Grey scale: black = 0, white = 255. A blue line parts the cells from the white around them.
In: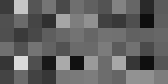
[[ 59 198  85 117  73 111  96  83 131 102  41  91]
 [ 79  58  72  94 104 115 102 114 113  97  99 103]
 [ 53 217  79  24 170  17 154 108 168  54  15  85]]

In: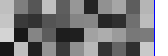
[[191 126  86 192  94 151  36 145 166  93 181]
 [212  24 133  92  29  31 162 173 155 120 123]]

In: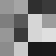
[[151 165  47  58]
 [151  57 214 223]]

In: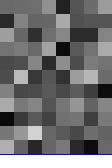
[[106 108 110 145  33  85 108 155]
 [158 102  47 110 135  44  44 132]
 [ 73  78 134  43 142  76 124 115]
 [129  72  75  89  73  92  62  12]
 [  9  58  89  65 113 116  63 121]
 [175  98  39 102 120  41  12 105]]

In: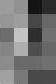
[[156 146  21  42]
 [109 196  46 112]
 [140 105 106 112]]

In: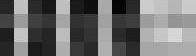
[[ 39 191  42  24 190  26  14 169   5  40 203 194 181 202]
 [ 30 195  46  37 188  40  52 171  43  29 178 199 214 184]]
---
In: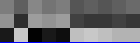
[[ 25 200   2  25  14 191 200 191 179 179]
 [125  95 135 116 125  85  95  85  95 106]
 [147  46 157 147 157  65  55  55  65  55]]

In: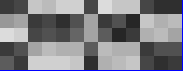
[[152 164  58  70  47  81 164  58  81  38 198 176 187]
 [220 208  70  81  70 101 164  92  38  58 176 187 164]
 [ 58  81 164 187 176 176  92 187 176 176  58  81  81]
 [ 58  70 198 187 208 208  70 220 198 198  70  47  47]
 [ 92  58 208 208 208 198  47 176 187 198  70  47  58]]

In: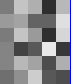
[[132  66  88 232  55]
 [154 163  99  99 223]
 [123 196 154  46 214]
 [132 184 163  77 175]
 [123 196 175  46 184]
 [111 144 205  88  77]]

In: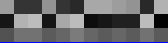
[[157  52  52 147  52  41 168 168 157 147  41 178]
 [ 82 114 114  91 102 123 102  91 102  91 114  91]
 [ 22 178 188  22 168 188  13  22  32  32 188   4]]

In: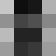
[[198  14  23 176]
 [187  35  35 167]
 [156  47  57 156]
 [145  68  80 135]]

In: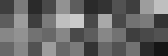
[[ 62 123  42  73 146  93  42  51  82  62 157 191]
 [ 93 157  62 123 191 203  73 169  73 114 123  51]
 [104 135  82 157 104 123  51 104  82 114  42  21]
 [135 146 114 104 135  73  93 135 114  62  73  82]]

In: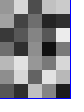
[[151 215  77 193 203]
 [142 215  99 226 184]
 [162  67 110  36  47]
 [ 57  87 132  87 236]
 [110  47 142  16 121]
 [184 226 151 121 215]
 [ 87  47 193 132  27]]

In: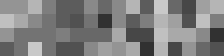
[[148 115 115 115 126 104 104 104 169  71  71 192 169 169 137  49]
 [192 169 137 115  92  81 115  49 137  92 126 181 160  81 192 126]
 [148 148 181 126  92  92 137 104 137 181  92 201 104  71 160 181]
 [ 92 115 201 115  81  81 137 160 148 169  49 181  71 148 104  81]]

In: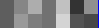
[[ 94 153 125 113 212  83  72]
 [ 94 134 173 113 193  51 144]]
